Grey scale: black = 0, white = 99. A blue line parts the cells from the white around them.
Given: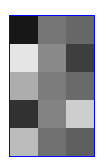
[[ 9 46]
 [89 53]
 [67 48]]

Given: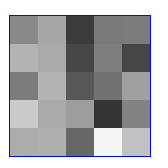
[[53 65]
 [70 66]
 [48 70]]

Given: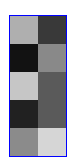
[[68 22]
 [ 7 53]
 [77 35]]

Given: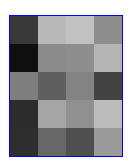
[[22 72]
 [ 6 54]
 [49 37]]

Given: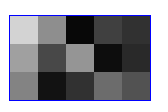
[[82 55]
 [62 28]
 [51  7]]

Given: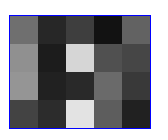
[[43 15]
 [56 11]
 [58 13]]

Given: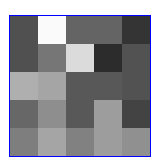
[[31 97]
 [31 46]
 [68 64]]
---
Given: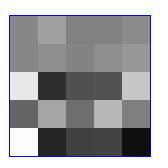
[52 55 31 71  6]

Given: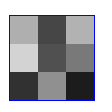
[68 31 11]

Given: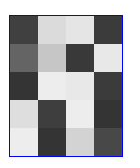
[25 77 90 20]

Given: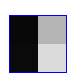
[ 3 85]

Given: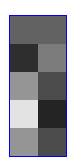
[38 48]

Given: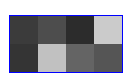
[23 75]
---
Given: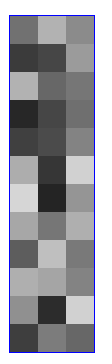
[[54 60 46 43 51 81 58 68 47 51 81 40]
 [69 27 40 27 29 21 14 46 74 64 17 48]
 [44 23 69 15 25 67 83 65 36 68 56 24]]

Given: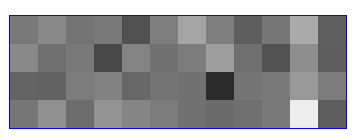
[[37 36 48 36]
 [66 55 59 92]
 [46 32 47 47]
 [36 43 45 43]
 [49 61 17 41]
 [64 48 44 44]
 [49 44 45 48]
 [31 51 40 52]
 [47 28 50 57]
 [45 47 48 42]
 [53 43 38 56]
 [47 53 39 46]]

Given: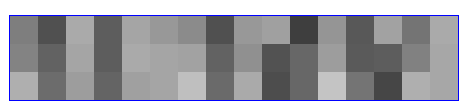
[[66 65 65]
 [45 50 68]
 [63 36 27]
 [34 35 45]
 [58 61 76]
 [24 40 40]
 [62 32 30]
 [59 56 66]
 [31 38 41]
 [54 63 74]
 [59 64 64]
 [64 66 62]
 [36 36 39]
 [66 64 61]
 [31 38 42]
 [49 51 68]]

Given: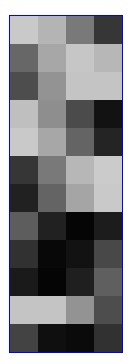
[[21 71 76  7 14 79 78 11 28 37 30 19]
 [47 77 76 29 39 71 64  2  7 12 57  4]
 [70 65 57 55 65 47 39 13  3  2 76  6]
 [78 40 30 74 78 21 13 36 19 10 76 26]]

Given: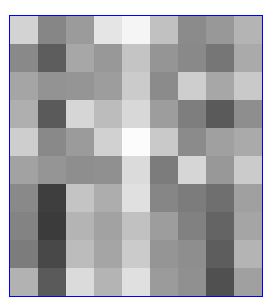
[[70 66 78 55 66 79 62 64 70 62]
 [59 46 65 35 62 59 43 39 36 31]
 [54 53 80 49 54 83 48 50 55 56]
 [75 58 54 61 78 48 52 61 58 60]
 [95 76 79 84 98 85 87 75 79 87]
 [89 59 61 73 81 56 67 63 64 70]
 [60 65 58 83 60 55 76 70 73 85]
 [52 36 57 35 53 58 24 23 28 35]
 [82 53 64 68 80 63 53 51 48 69]]

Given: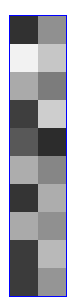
[[56 77 48 80 17 52 67 56 72 58]
 [19 94 66 24 34 67 20 66 23 23]]

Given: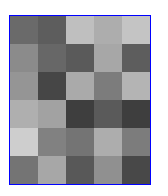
[[76 36 70 24 48 28]
 [67 65 48 35 67 56]
 [74 35 66 24 45 34]
 [36 40 27 63 50 65]
 [41 54 58 68 80 45]]

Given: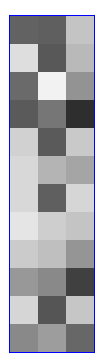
[[76 72 57 18 78 64 83 76 58 25 77 40]
 [37 34 94 46 35 70 37 80 74 53 33 61]
 [38 86 41 35 81 84 84 89 79 59 83 53]]
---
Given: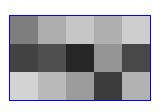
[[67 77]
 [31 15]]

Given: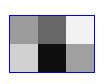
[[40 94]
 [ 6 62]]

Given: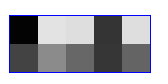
[[88 86]
 [54 40]]

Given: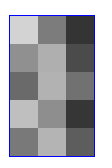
[[48 20]
 [68 29]]

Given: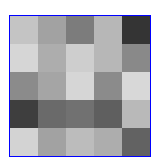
[[63 48]
 [67 80]]

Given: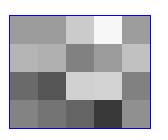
[[60 79]
 [68 50]]

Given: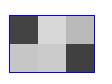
[[84 72]
 [79 25]]
